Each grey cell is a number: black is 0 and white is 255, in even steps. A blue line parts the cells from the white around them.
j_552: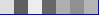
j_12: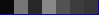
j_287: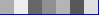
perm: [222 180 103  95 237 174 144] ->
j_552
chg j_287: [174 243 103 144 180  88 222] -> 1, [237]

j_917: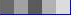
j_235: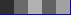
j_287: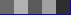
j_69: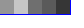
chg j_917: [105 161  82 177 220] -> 2, [90]
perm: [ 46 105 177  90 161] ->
j_287
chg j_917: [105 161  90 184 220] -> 3, [177]
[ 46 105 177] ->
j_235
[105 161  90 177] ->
j_917
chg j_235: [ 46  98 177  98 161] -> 1, [105]

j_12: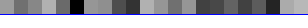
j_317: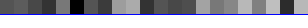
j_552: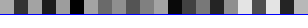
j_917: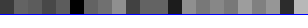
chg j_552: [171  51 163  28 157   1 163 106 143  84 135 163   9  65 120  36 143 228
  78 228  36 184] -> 10, [128]
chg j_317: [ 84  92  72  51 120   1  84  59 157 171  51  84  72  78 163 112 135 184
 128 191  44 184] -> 15, [120]

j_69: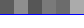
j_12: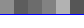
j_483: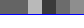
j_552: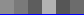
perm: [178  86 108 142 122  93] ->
j_552
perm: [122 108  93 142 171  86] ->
j_69
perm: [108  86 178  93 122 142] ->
j_552

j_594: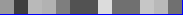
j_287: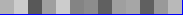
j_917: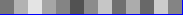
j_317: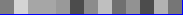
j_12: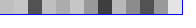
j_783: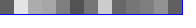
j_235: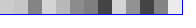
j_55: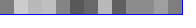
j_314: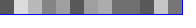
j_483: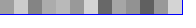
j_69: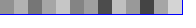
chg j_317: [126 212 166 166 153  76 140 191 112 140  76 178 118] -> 9, [146]
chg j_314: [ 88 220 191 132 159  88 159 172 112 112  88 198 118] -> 2, [185]
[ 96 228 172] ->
j_783
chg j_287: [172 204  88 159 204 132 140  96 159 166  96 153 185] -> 0, [178]
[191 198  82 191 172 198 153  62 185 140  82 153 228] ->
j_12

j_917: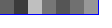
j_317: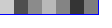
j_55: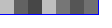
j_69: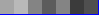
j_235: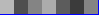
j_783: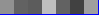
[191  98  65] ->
j_783
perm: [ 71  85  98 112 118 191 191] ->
j_55
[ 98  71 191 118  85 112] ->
j_55
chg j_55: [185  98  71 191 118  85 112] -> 0, [191]
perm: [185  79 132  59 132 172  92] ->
j_235
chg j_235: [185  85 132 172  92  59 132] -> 1, [79]
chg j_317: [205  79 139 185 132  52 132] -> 6, [125]

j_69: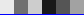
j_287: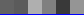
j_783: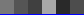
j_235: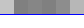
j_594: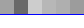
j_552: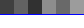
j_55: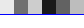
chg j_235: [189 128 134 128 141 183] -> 0, [197]
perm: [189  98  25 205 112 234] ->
j_55

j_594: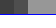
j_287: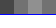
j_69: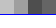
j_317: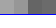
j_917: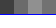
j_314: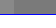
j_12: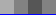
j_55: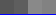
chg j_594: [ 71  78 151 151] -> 0, [63]
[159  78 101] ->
j_69

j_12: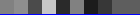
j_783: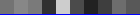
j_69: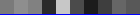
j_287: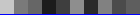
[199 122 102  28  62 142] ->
j_287
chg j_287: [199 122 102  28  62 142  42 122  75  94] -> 7, [129]
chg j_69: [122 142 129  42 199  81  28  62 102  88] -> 5, [75]
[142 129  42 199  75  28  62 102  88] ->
j_69
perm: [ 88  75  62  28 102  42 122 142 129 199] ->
j_69
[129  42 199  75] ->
j_69
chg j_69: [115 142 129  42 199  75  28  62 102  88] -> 0, [122]

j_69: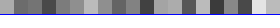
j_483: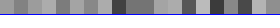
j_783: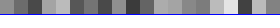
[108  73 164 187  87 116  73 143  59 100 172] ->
j_783
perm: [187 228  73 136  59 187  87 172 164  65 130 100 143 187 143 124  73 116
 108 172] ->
j_69

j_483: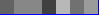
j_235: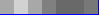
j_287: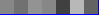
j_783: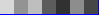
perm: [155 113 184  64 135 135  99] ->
j_483
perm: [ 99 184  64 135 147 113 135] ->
j_287
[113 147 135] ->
j_287
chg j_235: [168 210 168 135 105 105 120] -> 3, [128]

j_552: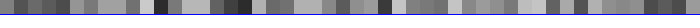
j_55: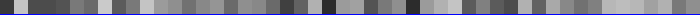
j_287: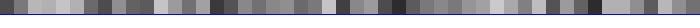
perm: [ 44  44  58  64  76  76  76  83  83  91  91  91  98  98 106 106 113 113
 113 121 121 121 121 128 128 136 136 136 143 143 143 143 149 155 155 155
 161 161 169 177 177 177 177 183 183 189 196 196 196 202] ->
j_552
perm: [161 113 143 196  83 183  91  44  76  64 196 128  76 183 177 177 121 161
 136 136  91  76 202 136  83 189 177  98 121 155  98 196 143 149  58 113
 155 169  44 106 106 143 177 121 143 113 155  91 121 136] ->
j_287
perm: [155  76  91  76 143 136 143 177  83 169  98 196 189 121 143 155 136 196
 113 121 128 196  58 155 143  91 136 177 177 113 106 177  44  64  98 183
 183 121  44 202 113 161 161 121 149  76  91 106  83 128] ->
j_552

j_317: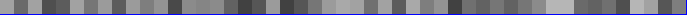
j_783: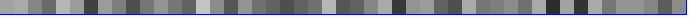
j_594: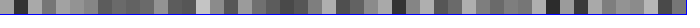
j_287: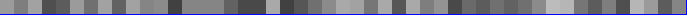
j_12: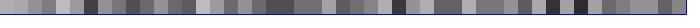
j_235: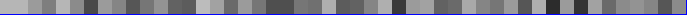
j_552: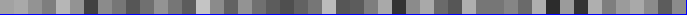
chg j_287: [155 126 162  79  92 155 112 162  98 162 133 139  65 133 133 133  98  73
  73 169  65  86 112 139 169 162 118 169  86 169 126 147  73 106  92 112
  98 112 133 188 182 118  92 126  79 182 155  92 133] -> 38, [139]
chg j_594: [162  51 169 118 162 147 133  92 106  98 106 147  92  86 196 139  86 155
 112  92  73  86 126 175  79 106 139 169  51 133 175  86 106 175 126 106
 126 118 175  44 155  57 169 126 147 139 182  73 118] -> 25, [98]
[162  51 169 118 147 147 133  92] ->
j_783

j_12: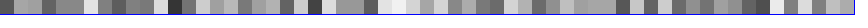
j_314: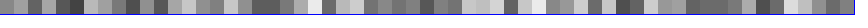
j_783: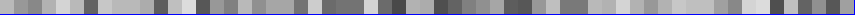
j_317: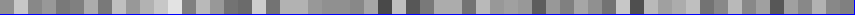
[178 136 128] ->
j_317
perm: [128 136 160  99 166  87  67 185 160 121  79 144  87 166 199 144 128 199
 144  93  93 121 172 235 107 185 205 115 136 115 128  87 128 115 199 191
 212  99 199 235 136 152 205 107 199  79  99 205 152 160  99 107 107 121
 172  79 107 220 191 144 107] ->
j_314
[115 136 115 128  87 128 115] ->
j_314
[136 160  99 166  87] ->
j_314
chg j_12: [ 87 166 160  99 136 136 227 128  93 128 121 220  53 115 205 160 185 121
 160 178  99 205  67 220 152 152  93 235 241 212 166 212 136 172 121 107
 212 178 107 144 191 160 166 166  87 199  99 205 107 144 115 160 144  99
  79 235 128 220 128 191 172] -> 27, [227]

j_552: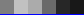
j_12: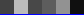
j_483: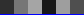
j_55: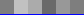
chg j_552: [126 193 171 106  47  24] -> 4, [39]
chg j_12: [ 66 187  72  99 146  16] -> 3, [93]

